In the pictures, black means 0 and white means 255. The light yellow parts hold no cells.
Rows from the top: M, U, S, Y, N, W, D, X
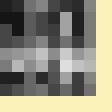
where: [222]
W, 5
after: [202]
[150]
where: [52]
M, 5
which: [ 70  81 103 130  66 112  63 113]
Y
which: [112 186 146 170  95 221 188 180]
W

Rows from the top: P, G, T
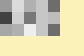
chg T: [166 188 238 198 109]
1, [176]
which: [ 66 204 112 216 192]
G
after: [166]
[176]
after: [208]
[120]

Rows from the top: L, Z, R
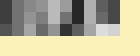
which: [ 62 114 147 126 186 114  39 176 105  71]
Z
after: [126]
[186]
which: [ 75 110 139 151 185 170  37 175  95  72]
L

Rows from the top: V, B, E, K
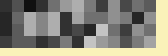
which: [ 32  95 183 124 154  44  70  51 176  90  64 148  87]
E
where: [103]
B, 1

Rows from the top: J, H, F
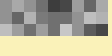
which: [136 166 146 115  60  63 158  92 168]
J
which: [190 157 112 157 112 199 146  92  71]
F
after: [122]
[112]
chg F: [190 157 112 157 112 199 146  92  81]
8, [71]
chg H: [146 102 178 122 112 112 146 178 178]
7, [190]
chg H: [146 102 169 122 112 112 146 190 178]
2, [178]

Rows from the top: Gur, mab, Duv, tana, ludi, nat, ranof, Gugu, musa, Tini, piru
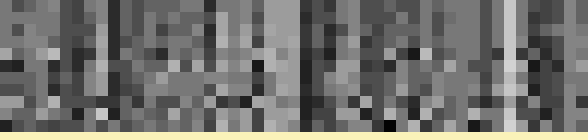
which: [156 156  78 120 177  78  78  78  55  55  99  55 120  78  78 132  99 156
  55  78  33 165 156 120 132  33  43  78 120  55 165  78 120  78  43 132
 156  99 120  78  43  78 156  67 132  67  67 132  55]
musa
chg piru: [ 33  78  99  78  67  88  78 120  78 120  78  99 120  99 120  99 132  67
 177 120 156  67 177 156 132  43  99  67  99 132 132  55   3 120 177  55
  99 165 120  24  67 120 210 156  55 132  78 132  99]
5, [78]
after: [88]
[165]
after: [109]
[120]
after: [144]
[67]
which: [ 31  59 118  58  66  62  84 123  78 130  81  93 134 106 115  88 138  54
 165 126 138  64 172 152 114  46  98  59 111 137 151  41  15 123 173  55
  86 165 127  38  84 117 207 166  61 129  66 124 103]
piru
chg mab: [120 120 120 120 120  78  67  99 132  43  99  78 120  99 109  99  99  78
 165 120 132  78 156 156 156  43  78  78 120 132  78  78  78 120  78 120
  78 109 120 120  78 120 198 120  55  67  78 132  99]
14, [120]

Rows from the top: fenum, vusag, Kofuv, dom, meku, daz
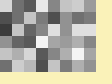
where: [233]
fenum, 3
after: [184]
[79]
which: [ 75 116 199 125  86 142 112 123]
vusag

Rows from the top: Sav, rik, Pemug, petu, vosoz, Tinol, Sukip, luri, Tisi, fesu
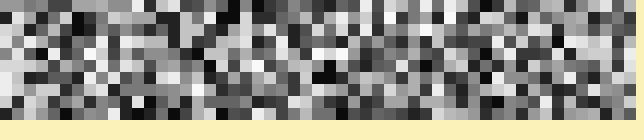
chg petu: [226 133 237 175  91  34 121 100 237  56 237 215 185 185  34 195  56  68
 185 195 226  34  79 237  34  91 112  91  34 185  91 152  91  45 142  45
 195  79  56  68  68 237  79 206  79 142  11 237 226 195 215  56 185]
50, [226]
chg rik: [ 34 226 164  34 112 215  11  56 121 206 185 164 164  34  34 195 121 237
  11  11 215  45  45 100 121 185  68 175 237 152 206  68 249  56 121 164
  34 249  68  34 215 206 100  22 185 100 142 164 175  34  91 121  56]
5, [206]
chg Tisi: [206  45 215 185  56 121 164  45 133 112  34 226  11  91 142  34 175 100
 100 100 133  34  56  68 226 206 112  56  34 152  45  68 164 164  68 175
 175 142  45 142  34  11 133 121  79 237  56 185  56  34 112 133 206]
26, [121]
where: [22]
rik, 43
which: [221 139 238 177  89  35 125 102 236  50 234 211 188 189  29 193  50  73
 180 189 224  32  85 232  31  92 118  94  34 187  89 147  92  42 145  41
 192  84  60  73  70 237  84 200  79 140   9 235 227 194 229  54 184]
petu

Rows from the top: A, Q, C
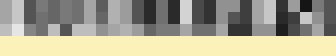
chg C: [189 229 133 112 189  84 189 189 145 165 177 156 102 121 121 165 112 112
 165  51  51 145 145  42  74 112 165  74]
23, [30]
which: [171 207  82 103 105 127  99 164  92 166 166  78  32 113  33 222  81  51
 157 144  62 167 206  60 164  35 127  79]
A
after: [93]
[177]
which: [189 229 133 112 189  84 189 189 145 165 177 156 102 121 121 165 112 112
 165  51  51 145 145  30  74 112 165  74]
C
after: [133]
[112]

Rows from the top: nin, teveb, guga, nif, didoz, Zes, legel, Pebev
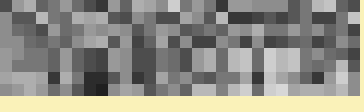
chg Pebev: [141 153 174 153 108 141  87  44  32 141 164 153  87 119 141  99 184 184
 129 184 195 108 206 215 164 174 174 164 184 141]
20, [206]
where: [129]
Pebev, 18

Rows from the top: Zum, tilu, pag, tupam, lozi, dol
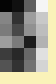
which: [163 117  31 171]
tupam
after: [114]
[212]
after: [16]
[95]
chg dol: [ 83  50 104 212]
2, [114]
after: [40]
[104]
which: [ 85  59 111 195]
dol
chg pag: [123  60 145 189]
1, [72]

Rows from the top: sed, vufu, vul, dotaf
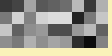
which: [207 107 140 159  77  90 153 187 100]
vul
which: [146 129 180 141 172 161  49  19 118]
dotaf
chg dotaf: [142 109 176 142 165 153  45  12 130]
1, [121]

